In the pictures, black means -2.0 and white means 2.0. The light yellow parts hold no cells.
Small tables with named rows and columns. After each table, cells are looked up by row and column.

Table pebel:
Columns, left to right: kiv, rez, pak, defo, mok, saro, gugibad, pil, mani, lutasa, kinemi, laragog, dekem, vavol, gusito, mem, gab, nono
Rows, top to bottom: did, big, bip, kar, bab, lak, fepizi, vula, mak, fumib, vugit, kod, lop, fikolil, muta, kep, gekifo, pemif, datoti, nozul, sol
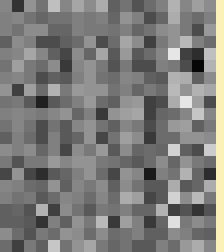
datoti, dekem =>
-1.1
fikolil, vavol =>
0.2
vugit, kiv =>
-0.2
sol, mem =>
0.4
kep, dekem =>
-0.6
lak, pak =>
-0.1
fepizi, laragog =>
0.0
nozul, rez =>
-0.3
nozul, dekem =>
-0.5
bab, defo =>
0.1
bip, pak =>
0.2
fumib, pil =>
0.0
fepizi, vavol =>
-0.6
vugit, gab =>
-0.5
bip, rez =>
-0.2
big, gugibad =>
0.0
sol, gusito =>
-0.3
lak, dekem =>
-0.8

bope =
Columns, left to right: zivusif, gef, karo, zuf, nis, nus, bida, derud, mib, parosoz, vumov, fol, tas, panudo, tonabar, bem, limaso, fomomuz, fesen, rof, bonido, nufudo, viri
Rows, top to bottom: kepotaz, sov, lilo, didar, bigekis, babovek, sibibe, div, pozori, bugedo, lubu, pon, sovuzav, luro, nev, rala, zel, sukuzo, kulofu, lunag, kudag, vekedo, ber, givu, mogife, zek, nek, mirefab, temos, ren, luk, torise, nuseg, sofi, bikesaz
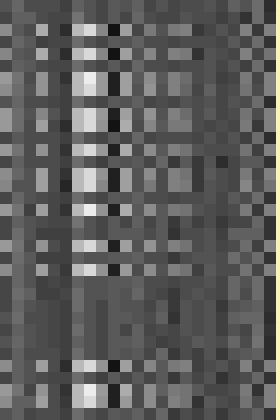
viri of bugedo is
0.0
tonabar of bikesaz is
-1.1
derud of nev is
1.4
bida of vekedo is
-0.5
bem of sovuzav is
-0.2
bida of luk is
0.9
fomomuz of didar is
-0.8
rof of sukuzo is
-0.8
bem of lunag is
-0.8
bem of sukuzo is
-0.2
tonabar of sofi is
0.0
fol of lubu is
-0.8
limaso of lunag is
-0.8
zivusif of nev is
0.2
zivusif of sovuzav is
0.4
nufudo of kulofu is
-0.4
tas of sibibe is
0.2

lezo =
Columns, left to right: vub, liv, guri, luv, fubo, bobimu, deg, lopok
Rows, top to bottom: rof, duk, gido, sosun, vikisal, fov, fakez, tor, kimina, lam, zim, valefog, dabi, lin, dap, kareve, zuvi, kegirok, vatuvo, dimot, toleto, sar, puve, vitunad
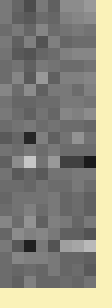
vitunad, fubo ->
-0.4
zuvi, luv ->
-0.2
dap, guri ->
-0.4
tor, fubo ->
-0.1
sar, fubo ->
-0.1
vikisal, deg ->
0.1
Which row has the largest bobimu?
toleto

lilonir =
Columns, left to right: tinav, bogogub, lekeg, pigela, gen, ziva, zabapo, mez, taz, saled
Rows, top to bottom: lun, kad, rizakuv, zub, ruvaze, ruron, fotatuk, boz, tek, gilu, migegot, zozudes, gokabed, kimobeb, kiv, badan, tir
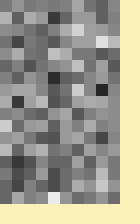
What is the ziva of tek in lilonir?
-0.4
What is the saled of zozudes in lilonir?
0.1
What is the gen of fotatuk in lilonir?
-1.3
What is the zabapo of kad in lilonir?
0.4
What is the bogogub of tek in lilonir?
-1.1
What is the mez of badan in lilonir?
0.3
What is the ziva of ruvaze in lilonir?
0.7
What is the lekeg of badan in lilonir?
0.0

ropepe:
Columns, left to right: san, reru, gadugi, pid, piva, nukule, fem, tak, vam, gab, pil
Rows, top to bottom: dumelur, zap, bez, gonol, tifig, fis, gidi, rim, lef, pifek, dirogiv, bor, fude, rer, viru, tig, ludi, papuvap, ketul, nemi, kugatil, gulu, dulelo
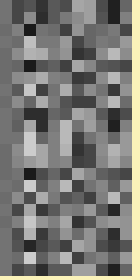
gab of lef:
0.9
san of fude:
-0.3
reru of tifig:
0.2
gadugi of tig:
1.2
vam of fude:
0.2
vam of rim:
-0.2
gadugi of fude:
1.2
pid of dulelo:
-1.3
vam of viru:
-0.5

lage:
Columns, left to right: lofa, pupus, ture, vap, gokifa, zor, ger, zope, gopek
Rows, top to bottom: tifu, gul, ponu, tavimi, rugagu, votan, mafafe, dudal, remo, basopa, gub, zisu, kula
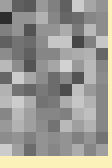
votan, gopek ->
0.1
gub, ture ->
0.5
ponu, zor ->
0.7
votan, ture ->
-0.7
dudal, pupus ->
-0.2
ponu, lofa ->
0.0
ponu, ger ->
-0.1
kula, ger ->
0.7
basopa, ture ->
0.5

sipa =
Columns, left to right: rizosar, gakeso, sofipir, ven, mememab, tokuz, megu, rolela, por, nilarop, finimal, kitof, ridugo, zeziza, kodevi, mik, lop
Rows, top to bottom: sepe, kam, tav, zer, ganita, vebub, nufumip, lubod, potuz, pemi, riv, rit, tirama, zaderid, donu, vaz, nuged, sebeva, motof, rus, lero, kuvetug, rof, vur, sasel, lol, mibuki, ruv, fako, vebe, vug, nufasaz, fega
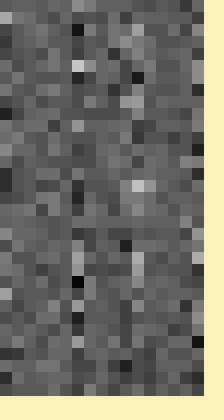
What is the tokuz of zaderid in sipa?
-0.7
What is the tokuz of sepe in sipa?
-0.5
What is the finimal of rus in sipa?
-0.9
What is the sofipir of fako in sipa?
-0.5
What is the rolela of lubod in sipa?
-0.7
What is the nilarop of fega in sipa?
-0.9
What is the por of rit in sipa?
-0.5
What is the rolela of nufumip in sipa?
-0.9
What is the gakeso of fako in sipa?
-0.1
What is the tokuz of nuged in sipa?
-0.6
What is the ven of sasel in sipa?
-0.6

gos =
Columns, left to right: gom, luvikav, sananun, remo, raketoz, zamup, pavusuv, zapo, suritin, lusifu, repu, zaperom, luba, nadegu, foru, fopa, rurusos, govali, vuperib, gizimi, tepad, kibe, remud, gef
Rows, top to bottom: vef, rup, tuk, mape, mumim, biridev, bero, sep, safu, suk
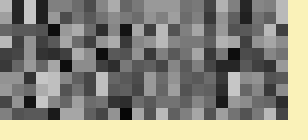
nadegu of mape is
0.9
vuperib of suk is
0.5
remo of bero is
1.1
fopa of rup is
-0.3
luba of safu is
-0.6
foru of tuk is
-0.7
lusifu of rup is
0.2
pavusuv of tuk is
0.7
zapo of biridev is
0.2
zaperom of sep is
-0.9
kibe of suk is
-0.1
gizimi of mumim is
-1.8
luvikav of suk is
-0.7

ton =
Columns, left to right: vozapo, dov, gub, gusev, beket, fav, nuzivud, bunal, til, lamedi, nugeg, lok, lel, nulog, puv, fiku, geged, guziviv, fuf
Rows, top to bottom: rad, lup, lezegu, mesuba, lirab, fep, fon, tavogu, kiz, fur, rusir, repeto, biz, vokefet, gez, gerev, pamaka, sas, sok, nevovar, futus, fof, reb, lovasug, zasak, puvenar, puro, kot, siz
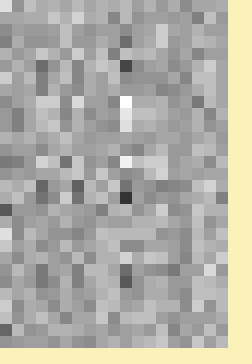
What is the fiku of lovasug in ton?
0.4
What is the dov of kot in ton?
0.9
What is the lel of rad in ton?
0.8
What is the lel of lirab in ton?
0.9
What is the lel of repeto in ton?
0.4
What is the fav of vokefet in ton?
-0.2
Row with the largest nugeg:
kiz

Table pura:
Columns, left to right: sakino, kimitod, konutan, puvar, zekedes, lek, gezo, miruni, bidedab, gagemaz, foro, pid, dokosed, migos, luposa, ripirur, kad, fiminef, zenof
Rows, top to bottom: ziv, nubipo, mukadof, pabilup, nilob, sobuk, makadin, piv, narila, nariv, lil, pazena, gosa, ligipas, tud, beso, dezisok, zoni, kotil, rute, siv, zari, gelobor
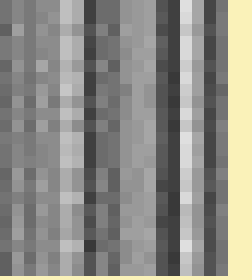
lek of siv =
1.0
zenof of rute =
-0.1
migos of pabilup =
-0.5
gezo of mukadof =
0.3
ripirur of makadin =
1.4
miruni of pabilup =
-0.9

